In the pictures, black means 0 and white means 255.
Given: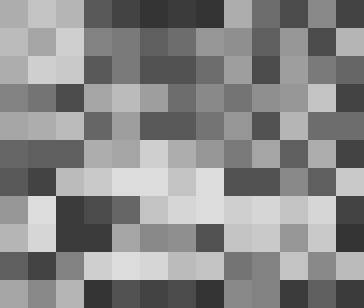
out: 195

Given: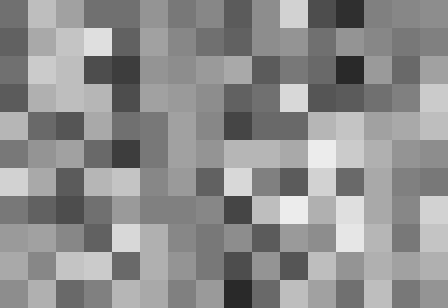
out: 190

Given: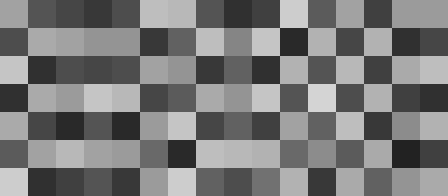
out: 84

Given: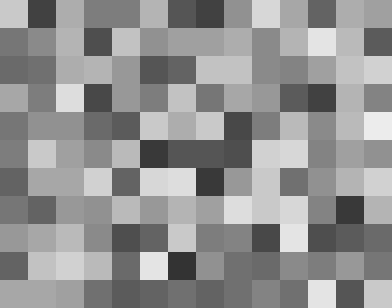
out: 65

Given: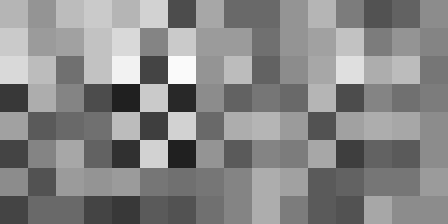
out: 148
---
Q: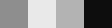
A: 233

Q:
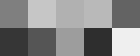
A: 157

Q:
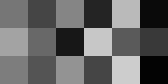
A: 69

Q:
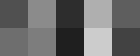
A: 31

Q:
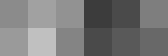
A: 74

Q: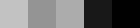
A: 172

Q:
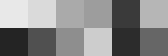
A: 205

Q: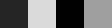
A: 218
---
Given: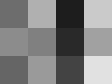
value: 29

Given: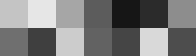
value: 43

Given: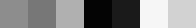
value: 246

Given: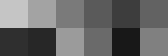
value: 61

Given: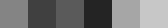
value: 166

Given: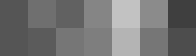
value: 139

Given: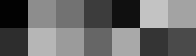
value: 195
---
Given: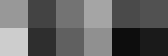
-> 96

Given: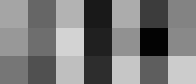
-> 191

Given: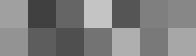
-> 79

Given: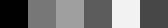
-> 159

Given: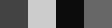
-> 12

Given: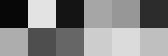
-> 102
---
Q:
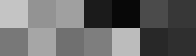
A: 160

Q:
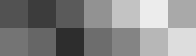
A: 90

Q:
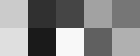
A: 69

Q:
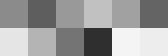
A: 153

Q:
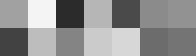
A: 43

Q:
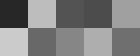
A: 83
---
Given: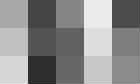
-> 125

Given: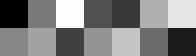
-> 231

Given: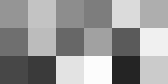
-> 240

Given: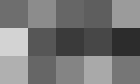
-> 44

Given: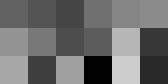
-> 55

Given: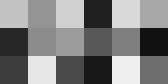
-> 17

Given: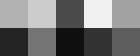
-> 163
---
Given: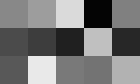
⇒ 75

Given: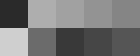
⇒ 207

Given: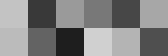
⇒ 187

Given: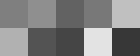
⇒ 177

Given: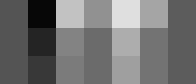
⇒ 84

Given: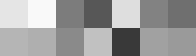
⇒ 181

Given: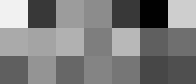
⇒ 170

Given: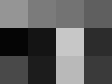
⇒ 5

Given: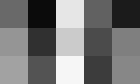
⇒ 149

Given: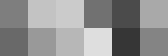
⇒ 105
